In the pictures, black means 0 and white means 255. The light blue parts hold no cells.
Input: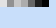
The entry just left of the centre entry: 199
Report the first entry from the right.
1
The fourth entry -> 172

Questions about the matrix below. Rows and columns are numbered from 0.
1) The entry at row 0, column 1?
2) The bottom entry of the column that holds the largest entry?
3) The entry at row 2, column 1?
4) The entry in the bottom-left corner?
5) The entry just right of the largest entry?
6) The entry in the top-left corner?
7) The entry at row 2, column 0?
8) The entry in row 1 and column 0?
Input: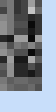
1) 120
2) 106
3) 120
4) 132
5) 106
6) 106
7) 132
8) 68

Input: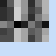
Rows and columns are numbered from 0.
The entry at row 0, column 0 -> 31
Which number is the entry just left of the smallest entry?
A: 107
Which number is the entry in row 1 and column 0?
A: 47
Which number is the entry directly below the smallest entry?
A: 192
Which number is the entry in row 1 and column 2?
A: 207
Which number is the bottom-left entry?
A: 78
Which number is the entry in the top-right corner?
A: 179
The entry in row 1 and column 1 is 63
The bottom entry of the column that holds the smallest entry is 192
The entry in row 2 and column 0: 47
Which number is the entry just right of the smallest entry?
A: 31
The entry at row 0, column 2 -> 192
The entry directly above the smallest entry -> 207

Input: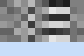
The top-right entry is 128
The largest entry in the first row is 184
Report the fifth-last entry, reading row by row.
228
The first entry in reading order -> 99
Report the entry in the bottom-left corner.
128
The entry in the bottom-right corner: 141
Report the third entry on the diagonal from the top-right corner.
45
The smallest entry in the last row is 72
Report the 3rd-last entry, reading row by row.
213
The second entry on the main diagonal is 99

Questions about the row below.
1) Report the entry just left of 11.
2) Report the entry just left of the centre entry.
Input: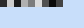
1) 81
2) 176

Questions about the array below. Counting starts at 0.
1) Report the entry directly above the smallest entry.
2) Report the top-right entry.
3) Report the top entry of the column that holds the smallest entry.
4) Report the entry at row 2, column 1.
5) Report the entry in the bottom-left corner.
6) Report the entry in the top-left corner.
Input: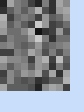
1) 201
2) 137
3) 35
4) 64
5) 165
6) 35

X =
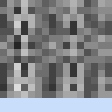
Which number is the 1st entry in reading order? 82
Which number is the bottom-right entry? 152
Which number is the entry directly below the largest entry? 166
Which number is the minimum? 37
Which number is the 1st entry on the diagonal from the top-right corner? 152
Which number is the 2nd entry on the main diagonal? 139
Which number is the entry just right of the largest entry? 95
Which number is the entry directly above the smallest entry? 66
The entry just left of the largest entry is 124
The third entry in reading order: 124
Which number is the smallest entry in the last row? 82
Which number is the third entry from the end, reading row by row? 110
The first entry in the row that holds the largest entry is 53
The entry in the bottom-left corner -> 95
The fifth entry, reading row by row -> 139
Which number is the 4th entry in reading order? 190
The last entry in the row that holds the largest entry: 95
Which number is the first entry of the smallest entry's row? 152
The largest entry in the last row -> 190
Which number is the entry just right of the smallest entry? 152

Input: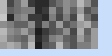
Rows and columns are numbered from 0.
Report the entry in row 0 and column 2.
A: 112
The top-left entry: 184
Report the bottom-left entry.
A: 156
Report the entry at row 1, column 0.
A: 184
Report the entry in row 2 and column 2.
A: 126
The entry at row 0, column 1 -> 71
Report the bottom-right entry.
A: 156
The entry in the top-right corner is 84
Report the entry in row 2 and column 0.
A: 199

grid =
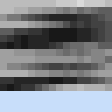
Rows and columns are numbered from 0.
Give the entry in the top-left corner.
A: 188
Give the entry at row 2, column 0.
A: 148
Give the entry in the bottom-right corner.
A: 160
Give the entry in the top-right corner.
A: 188
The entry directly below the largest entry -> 107
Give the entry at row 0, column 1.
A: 188
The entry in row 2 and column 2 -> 120
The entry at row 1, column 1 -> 188
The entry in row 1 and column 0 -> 188
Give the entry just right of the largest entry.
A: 202
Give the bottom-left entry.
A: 37
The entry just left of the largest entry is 202
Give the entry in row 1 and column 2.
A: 176
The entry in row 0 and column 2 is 188

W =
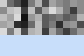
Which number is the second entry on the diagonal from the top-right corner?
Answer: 61
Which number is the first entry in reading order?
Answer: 205
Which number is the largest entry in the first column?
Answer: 218
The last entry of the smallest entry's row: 178
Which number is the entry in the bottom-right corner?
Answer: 151
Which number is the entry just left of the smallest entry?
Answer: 218
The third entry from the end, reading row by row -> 61
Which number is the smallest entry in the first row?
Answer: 32
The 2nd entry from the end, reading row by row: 108
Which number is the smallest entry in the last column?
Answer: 76
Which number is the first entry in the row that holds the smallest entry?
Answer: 191
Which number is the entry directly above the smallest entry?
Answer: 61
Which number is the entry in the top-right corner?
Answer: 139
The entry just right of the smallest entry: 151
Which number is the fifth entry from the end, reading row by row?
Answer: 163
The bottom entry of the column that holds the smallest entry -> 76

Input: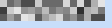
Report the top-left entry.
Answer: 203
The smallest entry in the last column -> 76
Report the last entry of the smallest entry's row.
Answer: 120
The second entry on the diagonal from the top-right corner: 187
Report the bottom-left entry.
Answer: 92
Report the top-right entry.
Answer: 228
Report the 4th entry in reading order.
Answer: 76
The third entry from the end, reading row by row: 175

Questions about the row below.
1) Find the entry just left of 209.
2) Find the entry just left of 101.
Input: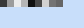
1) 70
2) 115

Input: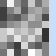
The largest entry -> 254
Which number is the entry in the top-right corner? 171
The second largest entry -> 242
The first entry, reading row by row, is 102
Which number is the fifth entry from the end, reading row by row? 74
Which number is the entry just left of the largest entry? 117
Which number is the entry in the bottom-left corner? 117
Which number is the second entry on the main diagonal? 129
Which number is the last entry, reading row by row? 129
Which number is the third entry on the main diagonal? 89
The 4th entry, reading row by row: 102
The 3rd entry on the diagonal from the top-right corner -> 185
